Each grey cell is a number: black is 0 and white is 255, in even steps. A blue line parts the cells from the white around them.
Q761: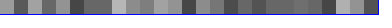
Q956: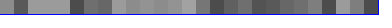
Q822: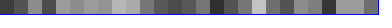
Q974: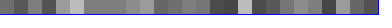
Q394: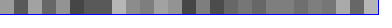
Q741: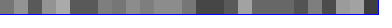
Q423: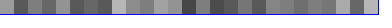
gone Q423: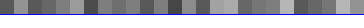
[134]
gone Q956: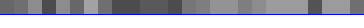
[96]

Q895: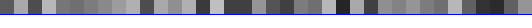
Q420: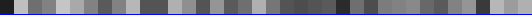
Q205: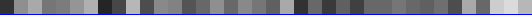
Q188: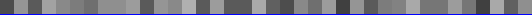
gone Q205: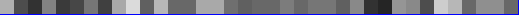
[84]
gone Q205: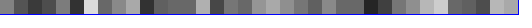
[111]
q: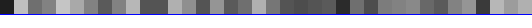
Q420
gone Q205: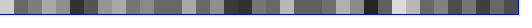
[71]
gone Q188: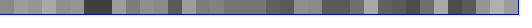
[162]

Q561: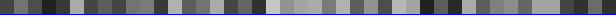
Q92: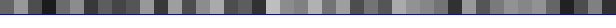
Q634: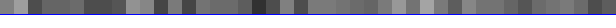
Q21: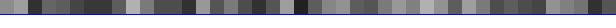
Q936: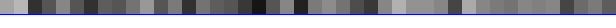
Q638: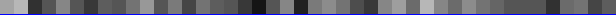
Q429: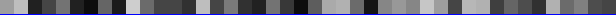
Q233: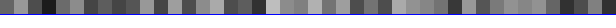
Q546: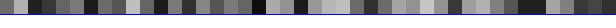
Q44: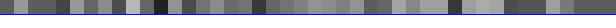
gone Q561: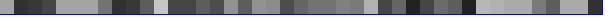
[41]
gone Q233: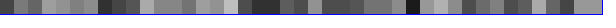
[56]
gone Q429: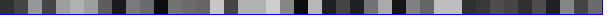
[63]

